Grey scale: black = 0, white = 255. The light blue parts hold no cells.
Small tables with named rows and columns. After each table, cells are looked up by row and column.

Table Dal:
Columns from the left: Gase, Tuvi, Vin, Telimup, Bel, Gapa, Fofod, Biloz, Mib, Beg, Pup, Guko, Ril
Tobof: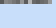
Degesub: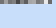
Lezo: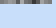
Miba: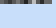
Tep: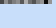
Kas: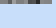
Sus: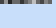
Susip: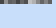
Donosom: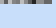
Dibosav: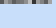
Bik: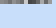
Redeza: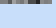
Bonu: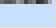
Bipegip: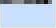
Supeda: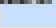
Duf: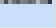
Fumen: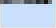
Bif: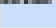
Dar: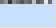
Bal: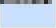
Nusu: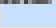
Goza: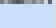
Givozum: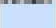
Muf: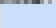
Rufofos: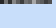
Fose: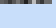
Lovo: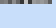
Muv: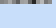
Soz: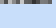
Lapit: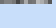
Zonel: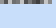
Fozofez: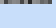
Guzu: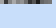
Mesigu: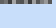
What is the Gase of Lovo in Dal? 120
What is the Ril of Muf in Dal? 157
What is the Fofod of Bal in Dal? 113
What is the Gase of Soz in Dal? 153
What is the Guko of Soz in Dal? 121
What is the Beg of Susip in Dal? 136
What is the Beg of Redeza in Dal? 38
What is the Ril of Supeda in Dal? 113
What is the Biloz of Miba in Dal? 102
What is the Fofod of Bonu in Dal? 69
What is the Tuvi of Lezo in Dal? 137
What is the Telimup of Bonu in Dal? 100
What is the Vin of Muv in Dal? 168
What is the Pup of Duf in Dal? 133
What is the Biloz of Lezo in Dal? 104
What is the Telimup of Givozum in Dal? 92
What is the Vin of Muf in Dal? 161
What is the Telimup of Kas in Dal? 155
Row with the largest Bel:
Bonu

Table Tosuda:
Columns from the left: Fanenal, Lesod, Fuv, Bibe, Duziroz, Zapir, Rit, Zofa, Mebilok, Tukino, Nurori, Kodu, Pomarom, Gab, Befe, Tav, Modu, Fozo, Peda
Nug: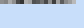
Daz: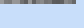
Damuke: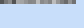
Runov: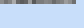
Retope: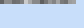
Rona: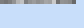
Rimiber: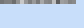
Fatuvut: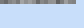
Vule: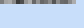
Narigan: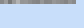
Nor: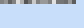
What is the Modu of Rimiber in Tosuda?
152
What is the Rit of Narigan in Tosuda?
150
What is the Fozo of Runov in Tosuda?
142
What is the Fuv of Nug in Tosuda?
171
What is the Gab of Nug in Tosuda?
62
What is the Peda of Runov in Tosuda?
111
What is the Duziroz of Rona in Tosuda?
181
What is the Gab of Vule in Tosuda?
85
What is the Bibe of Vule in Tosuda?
137
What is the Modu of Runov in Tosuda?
156
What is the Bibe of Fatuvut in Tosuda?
141
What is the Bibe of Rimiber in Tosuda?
109
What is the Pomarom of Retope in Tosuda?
149
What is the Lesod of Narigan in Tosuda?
157

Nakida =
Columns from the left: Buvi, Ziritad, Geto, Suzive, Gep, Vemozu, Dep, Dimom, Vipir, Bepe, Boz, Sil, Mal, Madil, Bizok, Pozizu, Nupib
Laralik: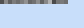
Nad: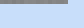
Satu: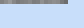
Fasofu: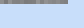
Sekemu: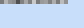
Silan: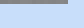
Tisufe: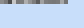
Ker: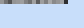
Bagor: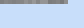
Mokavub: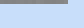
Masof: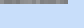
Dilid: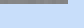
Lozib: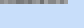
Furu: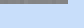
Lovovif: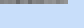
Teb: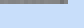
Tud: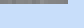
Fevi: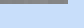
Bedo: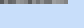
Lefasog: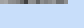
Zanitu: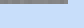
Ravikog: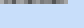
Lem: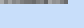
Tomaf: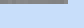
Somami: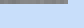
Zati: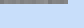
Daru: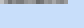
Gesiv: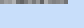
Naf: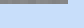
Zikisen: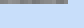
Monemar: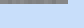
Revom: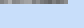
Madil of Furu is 130
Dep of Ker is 130
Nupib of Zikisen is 136
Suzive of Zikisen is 141
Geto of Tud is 135
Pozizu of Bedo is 145
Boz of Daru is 119
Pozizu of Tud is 131
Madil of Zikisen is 145
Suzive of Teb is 131
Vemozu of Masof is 141
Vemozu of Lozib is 123
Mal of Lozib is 135
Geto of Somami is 127
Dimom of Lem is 116
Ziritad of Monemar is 135
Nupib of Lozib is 159
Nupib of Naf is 134
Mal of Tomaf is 131
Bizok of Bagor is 132

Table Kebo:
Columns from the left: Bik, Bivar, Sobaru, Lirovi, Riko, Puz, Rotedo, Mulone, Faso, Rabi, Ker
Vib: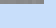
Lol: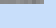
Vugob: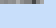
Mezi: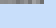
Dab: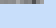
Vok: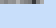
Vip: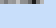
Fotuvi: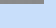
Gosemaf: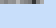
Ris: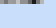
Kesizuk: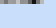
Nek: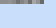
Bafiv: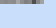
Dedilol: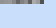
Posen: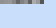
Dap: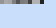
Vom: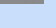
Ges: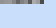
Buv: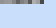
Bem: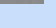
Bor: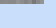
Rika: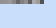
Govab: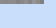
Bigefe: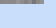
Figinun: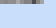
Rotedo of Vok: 131
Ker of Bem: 136
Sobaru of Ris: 156
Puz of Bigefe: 140
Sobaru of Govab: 139
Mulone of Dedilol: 96
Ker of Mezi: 112
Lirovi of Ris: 153
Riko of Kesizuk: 194
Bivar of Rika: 148
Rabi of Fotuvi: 137
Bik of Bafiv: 142
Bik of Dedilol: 145
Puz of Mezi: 132
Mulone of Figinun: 132

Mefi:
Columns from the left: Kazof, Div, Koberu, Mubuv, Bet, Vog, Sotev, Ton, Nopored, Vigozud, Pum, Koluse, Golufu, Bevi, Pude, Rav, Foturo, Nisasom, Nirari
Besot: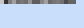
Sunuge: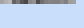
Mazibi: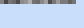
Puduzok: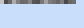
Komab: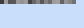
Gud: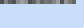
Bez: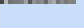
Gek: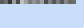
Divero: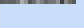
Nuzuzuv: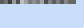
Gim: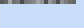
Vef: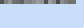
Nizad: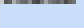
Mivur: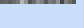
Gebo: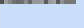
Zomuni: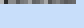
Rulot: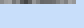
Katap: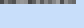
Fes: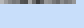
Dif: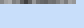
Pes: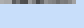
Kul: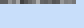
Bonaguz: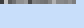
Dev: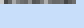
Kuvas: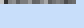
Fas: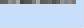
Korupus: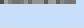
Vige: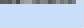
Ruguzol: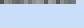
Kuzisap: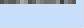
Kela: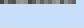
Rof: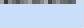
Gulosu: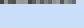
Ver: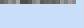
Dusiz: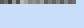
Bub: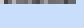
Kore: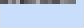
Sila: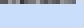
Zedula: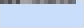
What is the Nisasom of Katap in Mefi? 116
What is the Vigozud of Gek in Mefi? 127
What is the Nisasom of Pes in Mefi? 136
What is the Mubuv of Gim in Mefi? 110
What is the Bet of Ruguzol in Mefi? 105
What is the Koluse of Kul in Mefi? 96
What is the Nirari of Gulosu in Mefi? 107

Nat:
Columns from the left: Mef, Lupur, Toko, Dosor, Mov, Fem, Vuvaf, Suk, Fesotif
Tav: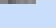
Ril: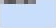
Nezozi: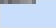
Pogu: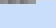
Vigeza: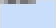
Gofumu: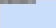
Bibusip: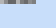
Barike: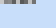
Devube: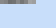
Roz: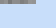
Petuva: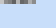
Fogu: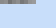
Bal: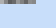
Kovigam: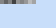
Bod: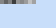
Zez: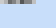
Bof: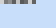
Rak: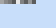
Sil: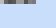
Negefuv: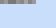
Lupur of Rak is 137
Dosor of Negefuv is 120
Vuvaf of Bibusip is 107
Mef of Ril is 186
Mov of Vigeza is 168
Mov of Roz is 139
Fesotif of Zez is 191
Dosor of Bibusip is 103

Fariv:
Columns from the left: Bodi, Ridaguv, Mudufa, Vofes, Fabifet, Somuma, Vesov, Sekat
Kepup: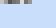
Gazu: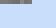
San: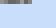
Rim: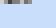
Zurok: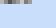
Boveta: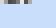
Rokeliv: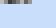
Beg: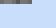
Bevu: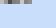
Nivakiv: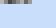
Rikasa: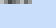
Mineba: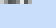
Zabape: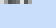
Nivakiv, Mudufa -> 71
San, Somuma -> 155
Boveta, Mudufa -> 74
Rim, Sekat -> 143
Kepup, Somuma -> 218
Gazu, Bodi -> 123
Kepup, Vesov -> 115
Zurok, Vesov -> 125
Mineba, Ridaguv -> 149
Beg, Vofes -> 111
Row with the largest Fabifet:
Zurok

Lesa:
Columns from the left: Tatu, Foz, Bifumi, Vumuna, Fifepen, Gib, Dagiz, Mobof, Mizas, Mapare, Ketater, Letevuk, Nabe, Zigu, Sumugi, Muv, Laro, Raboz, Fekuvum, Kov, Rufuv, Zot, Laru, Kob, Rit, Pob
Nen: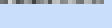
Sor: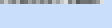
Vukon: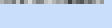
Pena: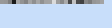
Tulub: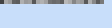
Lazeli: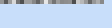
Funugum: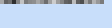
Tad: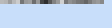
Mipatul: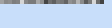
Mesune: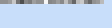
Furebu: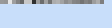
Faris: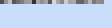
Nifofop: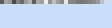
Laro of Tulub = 184
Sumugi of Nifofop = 157
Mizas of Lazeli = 134
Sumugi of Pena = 157
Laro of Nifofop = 231
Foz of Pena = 150
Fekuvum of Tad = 133
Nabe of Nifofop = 146
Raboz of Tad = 144
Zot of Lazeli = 153
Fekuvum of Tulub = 133
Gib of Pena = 146

